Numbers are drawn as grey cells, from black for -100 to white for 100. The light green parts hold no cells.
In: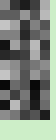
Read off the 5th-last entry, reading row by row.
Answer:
10
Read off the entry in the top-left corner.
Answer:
10
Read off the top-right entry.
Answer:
35
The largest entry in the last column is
45
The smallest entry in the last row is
-78
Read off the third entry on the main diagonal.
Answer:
-59
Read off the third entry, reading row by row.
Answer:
-78
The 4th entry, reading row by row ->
-51

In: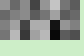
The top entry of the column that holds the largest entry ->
54
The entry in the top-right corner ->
-28
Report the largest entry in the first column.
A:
17
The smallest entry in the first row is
-47
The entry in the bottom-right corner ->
-38
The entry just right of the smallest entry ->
-28
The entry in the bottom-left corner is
-8
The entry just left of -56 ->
44
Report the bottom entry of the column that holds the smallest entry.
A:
-94
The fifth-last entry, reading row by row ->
26

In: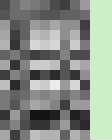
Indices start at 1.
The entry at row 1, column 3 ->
3
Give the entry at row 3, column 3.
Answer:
-23
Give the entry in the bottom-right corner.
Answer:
12
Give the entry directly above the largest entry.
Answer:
-67
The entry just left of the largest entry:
59
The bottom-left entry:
30
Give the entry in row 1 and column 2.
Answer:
-15
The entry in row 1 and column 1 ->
-41
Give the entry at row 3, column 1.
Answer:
21
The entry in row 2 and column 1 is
-33
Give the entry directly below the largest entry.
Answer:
12
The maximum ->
85
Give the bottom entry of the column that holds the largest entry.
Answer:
40
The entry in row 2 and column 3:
-15
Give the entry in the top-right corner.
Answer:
21
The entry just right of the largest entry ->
21

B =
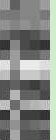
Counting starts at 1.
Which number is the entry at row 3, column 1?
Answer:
14
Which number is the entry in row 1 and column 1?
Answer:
22
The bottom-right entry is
-43
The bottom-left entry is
-43
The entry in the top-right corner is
22
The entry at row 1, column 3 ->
4
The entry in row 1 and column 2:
-24
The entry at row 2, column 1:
-6
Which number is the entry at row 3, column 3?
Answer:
14

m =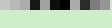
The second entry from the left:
45
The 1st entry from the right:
17
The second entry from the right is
-3

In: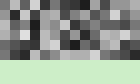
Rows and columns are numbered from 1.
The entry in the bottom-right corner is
-67
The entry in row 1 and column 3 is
-25
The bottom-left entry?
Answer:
-7
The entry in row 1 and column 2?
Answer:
47
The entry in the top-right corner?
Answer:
38
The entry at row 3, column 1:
47
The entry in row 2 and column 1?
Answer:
18
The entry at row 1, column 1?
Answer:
-7
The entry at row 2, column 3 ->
57
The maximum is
75

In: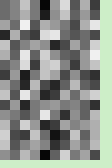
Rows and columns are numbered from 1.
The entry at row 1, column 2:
3
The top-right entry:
-53
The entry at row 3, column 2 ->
-15
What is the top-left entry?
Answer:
-15
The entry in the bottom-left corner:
12
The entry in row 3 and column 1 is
28
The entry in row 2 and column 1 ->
-15
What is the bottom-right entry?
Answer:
-43
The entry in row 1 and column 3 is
53

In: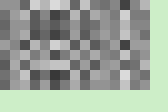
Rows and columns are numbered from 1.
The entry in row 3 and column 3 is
15
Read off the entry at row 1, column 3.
-20
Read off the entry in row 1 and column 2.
15
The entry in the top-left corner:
15
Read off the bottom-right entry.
15
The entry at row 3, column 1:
-20
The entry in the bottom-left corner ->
-20
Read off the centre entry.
-29
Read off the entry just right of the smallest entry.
-39
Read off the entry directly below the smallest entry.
-39
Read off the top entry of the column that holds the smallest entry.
71
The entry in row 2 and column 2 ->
23
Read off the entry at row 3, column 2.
15
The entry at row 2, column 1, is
-11
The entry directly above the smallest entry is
53
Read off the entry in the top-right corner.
43
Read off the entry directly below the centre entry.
33
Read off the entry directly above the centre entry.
23
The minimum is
-56

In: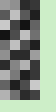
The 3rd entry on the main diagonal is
-85
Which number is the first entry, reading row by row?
23
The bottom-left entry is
40
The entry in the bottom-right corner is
-49
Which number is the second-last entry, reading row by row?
-66
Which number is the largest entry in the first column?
58
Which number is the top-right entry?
-57
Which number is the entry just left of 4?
-66
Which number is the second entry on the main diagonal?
50
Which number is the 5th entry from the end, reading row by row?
58

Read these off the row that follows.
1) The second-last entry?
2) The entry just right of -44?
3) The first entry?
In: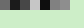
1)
1
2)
55
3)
-16
